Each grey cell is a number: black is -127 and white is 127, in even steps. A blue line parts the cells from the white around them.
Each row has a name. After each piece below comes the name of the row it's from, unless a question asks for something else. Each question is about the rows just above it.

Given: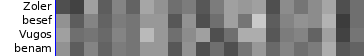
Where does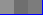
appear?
Zoler
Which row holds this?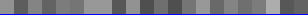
benam
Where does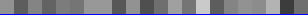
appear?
besef
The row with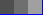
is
besef

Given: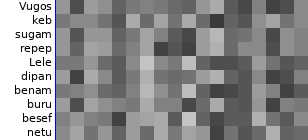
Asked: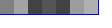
repep
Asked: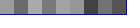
netu
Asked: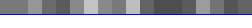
Lele
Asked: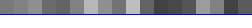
benam
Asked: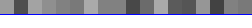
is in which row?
buru
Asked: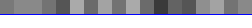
keb

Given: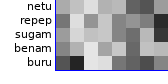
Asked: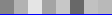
benam
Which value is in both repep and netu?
[94]
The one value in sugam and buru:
[5]
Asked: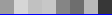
sugam

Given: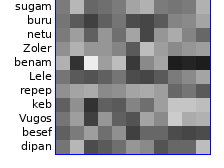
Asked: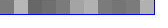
sugam
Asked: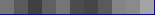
buru
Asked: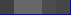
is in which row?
besef
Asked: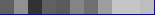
keb
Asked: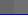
sugam
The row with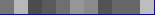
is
dipan

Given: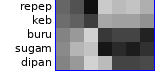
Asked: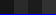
sugam
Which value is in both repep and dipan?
[59]

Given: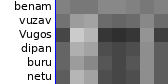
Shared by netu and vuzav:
[35]
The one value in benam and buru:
[8]

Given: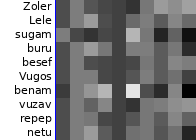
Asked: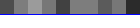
buru
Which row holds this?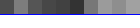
Zoler
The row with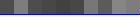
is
besef
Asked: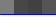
Vugos

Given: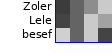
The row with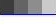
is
Zoler
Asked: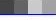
Lele

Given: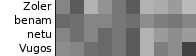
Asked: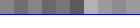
netu
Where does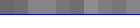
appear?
benam
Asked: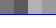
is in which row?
netu
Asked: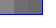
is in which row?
Vugos
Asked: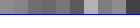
Vugos

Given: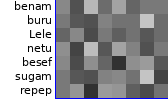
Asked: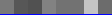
buru
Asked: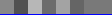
benam
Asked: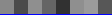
besef
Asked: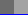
benam

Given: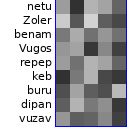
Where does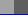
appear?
buru
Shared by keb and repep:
[51]

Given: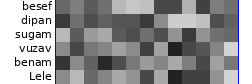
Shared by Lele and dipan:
[11]
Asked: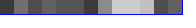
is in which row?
dipan
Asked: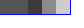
dipan
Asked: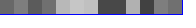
besef

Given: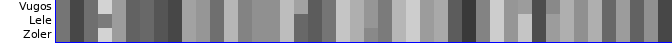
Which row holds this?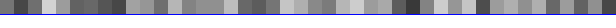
Zoler
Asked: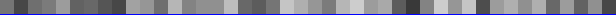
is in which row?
Lele
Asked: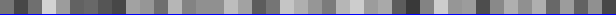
Vugos

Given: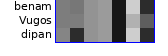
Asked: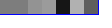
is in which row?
Vugos
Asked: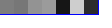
benam

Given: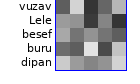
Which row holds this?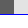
buru
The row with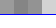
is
dipan
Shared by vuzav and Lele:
[-74]

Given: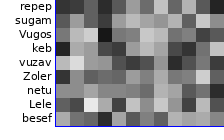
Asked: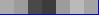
keb
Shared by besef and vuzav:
[-83]

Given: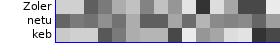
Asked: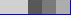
keb
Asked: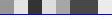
Zoler

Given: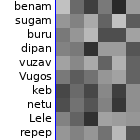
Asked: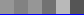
repep
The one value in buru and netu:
[-49]
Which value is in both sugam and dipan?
[2]
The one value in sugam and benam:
[65]

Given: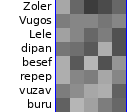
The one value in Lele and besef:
[-46]
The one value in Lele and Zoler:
[-24]
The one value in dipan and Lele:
[-46]
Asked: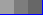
buru
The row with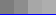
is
vuzav
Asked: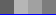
buru
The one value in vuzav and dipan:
[46]

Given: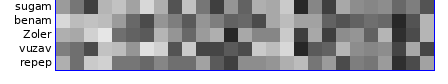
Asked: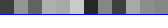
sugam
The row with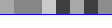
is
Zoler
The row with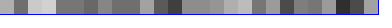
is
repep
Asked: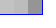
vuzav
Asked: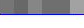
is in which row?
repep

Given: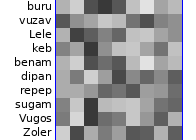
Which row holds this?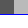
benam
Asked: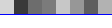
Vugos
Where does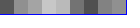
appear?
vuzav
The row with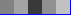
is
keb
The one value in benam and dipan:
[79]
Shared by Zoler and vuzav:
[-40]
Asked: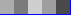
dipan

